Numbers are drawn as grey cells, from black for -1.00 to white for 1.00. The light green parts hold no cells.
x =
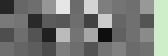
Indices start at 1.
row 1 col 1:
-0.70
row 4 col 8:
-0.09
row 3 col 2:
-0.14
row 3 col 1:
-0.39
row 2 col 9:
-0.20
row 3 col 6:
-0.09
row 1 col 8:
-0.01
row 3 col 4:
-0.75
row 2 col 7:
-0.48
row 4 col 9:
0.01
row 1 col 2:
-0.19
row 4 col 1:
-0.13
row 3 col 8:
-0.89
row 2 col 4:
-0.29

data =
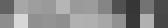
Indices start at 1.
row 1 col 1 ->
-0.23
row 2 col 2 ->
0.69
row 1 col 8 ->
0.04
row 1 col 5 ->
0.42
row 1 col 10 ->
-0.58
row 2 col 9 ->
0.14
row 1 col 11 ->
-0.10

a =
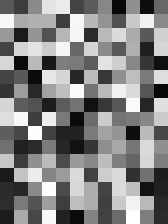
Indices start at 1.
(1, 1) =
-0.30
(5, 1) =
0.69
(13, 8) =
0.61
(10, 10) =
-0.89
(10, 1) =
-0.26
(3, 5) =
0.43
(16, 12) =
-0.66
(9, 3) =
-0.52
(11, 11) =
0.71
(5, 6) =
-0.04
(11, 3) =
-0.66
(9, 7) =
-0.15
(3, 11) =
-0.30
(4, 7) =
0.67
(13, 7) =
-0.49
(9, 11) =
0.05
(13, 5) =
0.22
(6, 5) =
0.68
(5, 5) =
-0.02
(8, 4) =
-0.77
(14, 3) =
0.09
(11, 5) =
-0.70
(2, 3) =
0.38
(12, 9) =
-0.02
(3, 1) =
0.20
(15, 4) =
0.24
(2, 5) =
-0.53
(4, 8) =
0.09
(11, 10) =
-0.08
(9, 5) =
-0.04
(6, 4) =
0.81
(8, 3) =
-0.36
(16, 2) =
0.33
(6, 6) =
-0.70
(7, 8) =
0.45

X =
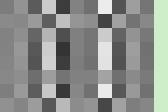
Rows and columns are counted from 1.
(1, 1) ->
-0.03
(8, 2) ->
0.04
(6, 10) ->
0.08
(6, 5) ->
-0.09
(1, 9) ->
-0.34
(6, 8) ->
0.28
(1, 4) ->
0.59
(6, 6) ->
0.01
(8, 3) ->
0.22
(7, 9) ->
-0.31
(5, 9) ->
-0.36
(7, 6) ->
0.06
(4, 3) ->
-0.31
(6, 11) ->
-0.04
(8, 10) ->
-0.01
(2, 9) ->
0.26
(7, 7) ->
-0.11
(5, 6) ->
-0.02
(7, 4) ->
0.57
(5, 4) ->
0.63
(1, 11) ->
-0.08
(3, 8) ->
0.59
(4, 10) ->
0.24
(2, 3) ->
0.21
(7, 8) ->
0.84

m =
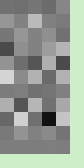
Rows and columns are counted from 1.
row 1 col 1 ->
-0.11
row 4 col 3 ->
0.02
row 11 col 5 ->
-0.02
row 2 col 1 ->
0.18
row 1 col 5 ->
0.05
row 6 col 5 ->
0.39
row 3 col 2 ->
0.18
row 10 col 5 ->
-0.09
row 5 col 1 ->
0.15
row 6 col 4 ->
-0.17
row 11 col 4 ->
-0.01
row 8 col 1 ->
0.37
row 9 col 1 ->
-0.19
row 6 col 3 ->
0.40
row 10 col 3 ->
0.01
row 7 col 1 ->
-0.03
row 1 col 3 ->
-0.08
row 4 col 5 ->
0.41
